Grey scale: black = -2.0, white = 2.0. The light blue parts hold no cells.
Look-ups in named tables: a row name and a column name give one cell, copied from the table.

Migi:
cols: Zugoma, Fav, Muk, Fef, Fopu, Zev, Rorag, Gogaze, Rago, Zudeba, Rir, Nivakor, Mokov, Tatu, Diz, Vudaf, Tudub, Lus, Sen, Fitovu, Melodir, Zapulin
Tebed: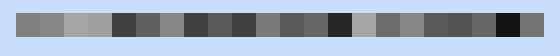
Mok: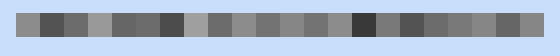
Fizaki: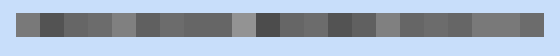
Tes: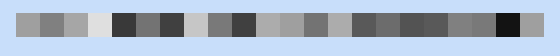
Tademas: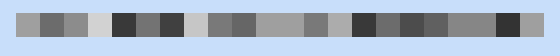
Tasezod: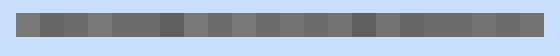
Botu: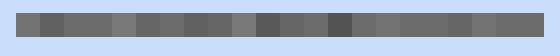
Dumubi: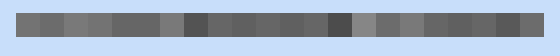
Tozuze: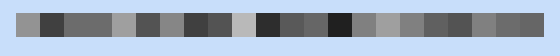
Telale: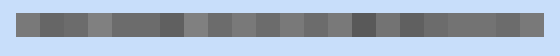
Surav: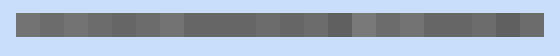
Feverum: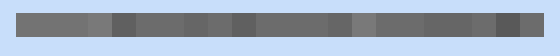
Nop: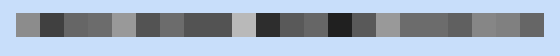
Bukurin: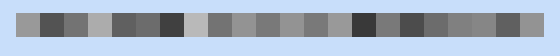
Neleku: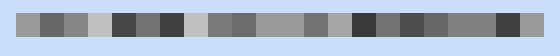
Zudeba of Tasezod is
-0.1
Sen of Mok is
-0.1
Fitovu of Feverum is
-0.3
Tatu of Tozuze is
-1.5
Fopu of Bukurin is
-0.5
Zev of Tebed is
-0.5

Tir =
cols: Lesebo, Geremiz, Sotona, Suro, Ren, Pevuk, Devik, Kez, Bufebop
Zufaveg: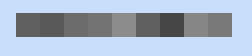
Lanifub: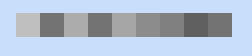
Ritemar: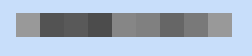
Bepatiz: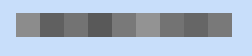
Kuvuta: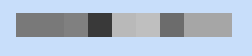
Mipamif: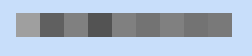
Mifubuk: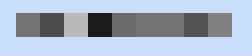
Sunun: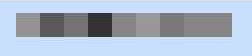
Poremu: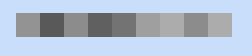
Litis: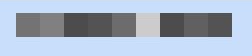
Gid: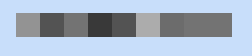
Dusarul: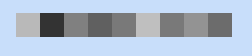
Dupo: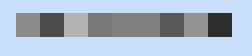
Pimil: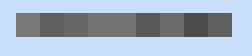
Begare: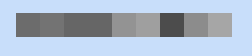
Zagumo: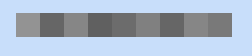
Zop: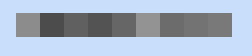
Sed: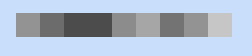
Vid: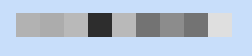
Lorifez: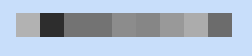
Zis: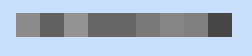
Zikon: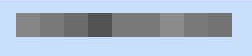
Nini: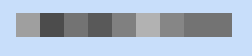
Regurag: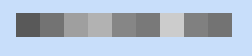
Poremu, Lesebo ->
0.3
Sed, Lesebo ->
0.3
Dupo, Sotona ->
0.8
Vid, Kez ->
-0.2
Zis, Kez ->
0.0
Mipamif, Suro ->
-0.7
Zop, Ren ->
-0.4
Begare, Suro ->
-0.4
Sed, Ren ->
0.2

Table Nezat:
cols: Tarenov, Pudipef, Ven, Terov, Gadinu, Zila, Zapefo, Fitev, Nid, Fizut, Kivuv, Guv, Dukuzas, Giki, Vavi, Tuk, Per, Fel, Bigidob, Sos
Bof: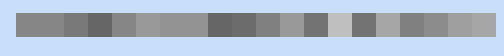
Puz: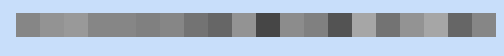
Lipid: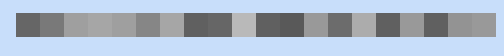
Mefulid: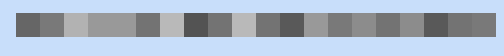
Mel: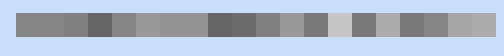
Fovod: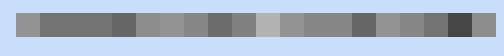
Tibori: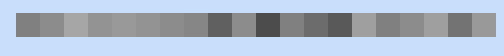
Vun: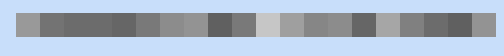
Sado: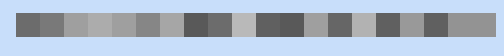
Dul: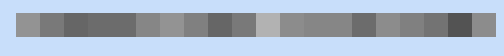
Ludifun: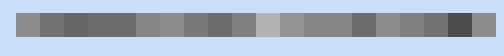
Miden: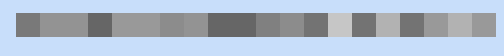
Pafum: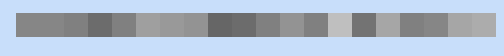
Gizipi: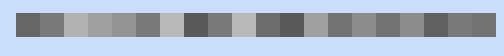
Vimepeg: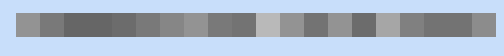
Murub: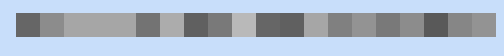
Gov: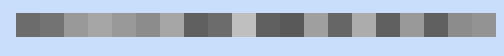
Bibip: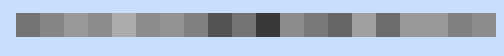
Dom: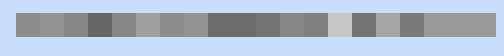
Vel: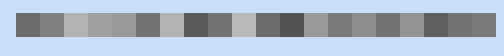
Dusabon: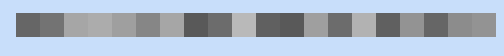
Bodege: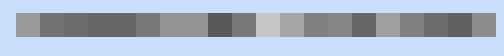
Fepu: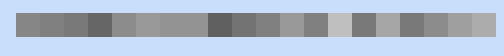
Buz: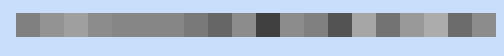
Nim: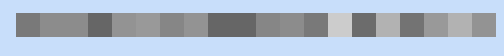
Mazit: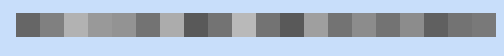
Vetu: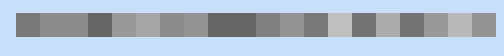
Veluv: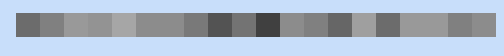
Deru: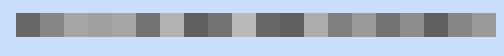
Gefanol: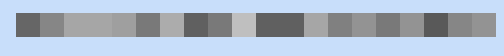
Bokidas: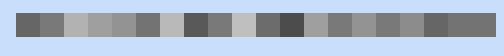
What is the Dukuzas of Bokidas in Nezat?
0.5
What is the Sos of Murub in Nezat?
0.3
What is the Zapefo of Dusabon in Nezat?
0.6
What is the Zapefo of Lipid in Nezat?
0.6
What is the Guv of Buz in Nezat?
0.2
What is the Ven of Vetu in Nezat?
0.2
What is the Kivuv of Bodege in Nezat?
1.1
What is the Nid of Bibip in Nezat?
-0.7
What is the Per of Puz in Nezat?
0.3
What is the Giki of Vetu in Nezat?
1.0
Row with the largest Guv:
Bodege

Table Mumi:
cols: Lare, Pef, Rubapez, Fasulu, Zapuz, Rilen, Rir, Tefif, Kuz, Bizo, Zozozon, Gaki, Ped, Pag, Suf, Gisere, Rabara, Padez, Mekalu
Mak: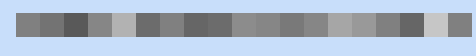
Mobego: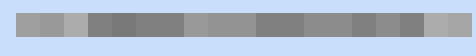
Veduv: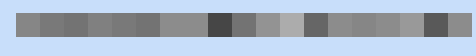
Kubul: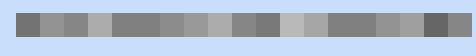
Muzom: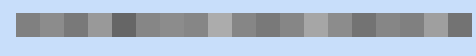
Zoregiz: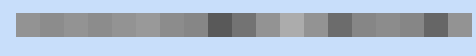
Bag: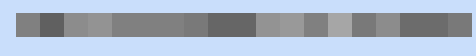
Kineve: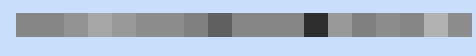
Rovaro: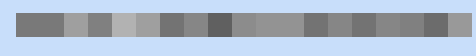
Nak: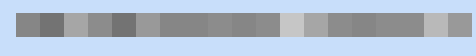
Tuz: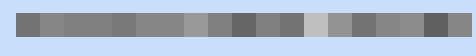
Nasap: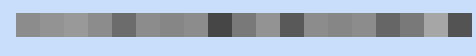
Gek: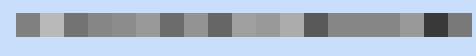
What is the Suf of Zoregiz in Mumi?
0.1
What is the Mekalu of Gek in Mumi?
-0.1
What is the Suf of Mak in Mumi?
0.4
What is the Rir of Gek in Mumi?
-0.3
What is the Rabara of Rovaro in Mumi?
0.0
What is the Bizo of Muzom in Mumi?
0.1
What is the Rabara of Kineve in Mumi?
0.1
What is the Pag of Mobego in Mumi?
0.2
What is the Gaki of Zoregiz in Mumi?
0.7
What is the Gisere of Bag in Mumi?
0.2
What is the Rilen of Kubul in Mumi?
0.0
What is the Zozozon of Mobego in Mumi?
0.0
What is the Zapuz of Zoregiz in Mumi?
0.3
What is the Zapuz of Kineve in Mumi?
0.4
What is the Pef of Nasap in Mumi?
0.3
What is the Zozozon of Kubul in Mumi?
-0.1
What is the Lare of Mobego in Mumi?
0.5
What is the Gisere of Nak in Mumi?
0.2
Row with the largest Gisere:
Kubul

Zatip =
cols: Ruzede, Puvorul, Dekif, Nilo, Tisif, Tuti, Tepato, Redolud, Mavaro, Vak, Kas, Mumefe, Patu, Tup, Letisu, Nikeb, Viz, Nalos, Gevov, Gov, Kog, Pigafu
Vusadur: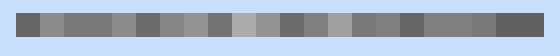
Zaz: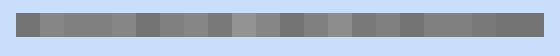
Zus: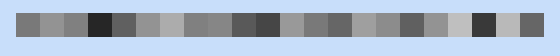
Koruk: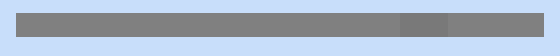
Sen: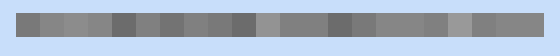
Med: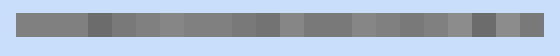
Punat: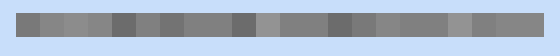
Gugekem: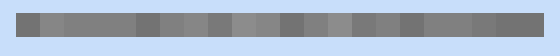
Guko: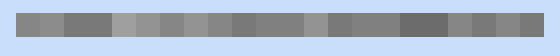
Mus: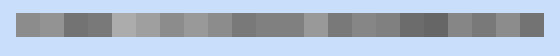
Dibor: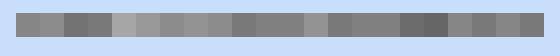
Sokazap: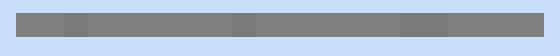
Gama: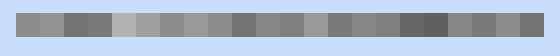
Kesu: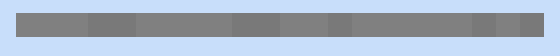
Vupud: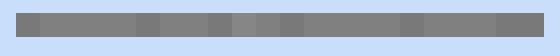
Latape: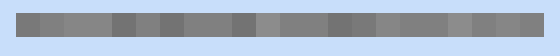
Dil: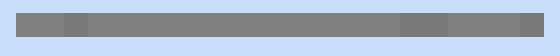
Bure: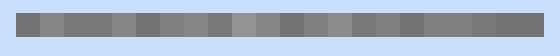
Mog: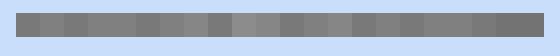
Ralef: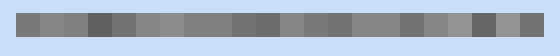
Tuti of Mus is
0.5
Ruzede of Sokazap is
0.0
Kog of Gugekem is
-0.2
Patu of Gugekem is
0.0
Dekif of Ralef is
0.0
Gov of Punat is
0.0
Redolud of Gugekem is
0.1
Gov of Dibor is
-0.1
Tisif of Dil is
0.0
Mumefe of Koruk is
0.0

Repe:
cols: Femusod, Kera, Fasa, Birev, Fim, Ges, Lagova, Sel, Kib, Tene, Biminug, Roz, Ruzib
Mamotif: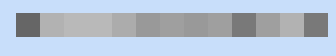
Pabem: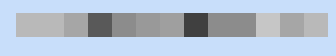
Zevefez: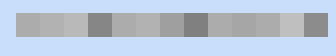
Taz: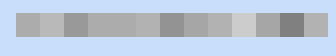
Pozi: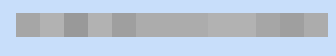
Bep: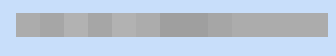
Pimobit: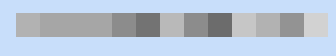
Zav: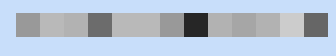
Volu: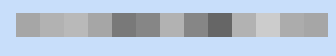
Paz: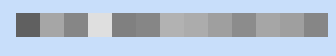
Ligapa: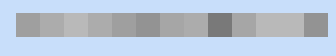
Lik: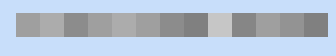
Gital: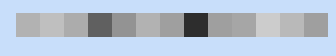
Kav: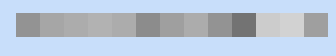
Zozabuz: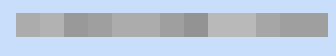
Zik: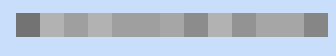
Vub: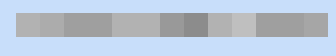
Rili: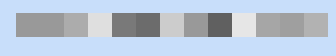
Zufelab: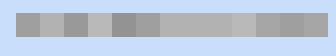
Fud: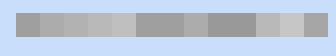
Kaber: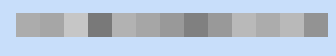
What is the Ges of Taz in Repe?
0.8
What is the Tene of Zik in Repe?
0.3
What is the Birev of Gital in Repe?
-0.5
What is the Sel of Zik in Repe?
0.2
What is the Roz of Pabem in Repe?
0.6
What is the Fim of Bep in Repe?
0.8
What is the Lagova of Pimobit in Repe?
0.9
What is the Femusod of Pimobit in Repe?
0.8
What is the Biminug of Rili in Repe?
0.6
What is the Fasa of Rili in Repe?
0.7
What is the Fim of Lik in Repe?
0.7
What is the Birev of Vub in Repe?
0.5
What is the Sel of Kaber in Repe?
0.0
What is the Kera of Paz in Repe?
0.6
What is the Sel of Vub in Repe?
0.2
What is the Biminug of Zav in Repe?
0.8
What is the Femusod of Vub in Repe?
0.8
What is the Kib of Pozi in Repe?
0.8

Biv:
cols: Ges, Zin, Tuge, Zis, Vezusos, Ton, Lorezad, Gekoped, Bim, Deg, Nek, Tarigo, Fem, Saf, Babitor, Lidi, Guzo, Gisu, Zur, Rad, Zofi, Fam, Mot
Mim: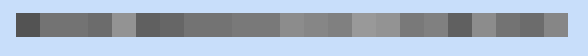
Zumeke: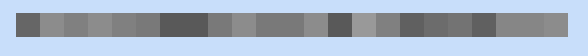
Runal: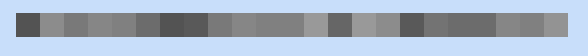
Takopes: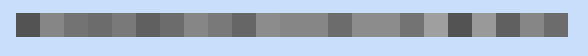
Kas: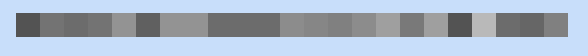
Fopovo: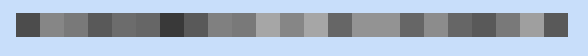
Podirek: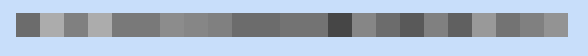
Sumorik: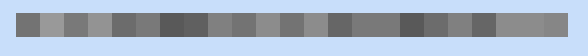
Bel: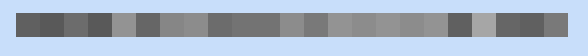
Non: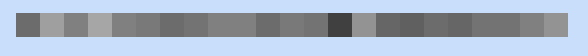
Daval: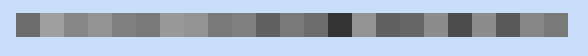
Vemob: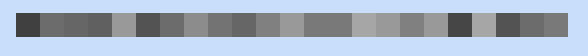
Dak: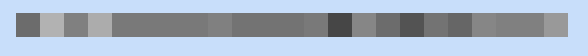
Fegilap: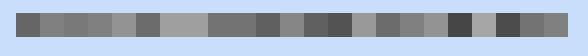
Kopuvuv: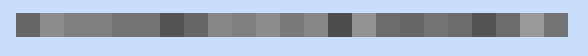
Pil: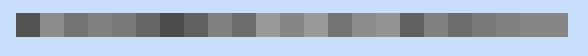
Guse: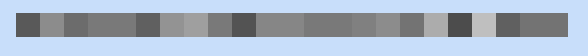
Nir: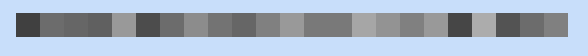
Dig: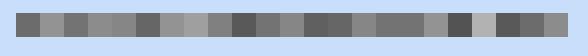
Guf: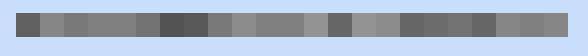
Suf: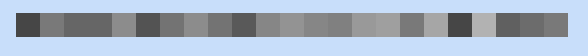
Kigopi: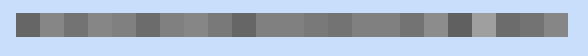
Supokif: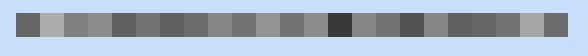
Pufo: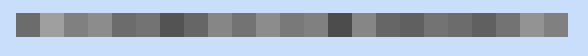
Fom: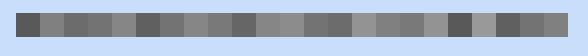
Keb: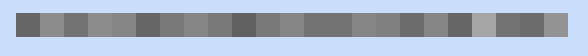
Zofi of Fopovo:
-0.1
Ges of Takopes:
-0.7
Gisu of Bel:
0.3
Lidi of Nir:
0.3
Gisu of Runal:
-0.2
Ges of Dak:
-0.3
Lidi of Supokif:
-0.2
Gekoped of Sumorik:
-0.5

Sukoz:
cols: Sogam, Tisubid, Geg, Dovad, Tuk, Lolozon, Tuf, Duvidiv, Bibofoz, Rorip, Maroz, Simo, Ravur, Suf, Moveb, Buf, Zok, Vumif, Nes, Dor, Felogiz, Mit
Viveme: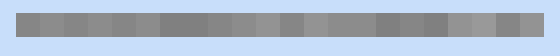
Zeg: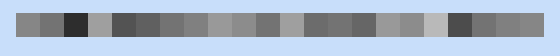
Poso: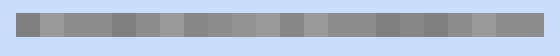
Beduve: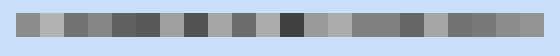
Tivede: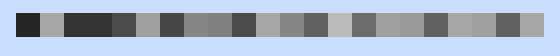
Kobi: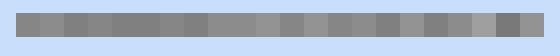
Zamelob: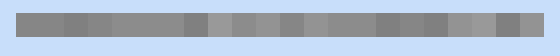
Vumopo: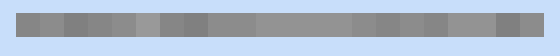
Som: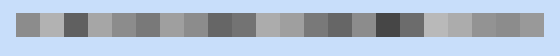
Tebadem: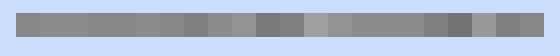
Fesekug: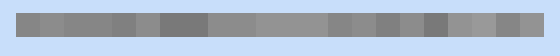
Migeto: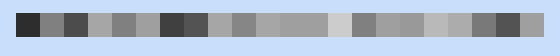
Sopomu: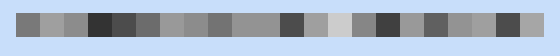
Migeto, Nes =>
0.7
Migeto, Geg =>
-0.8
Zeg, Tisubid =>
-0.2
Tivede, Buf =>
0.5
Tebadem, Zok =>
0.2
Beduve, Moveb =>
0.0
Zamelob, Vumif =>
0.0
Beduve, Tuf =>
0.5
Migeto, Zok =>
0.4

